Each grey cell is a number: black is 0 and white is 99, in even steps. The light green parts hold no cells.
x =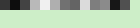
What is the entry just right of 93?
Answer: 68
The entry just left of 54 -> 49

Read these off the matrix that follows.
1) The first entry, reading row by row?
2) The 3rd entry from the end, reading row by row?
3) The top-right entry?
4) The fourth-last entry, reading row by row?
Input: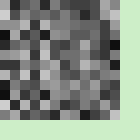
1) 65
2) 25
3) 52
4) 11

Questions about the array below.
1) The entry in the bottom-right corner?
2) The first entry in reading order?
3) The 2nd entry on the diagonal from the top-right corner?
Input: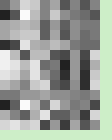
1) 55
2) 42
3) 42

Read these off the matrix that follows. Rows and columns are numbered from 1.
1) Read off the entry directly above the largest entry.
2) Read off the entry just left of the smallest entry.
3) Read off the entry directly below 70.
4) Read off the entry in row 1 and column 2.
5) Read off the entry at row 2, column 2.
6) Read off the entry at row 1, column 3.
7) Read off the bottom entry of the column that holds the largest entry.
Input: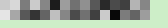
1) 79
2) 79
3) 39
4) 84
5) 65
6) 48
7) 89

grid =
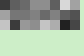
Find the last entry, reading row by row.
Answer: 27
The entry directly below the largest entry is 37
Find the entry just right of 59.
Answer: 55
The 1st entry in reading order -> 23
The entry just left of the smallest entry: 67
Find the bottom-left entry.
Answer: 76
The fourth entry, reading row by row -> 55

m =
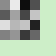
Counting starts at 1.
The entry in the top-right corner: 31
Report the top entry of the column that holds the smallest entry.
5
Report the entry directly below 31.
76
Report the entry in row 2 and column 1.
35
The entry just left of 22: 58
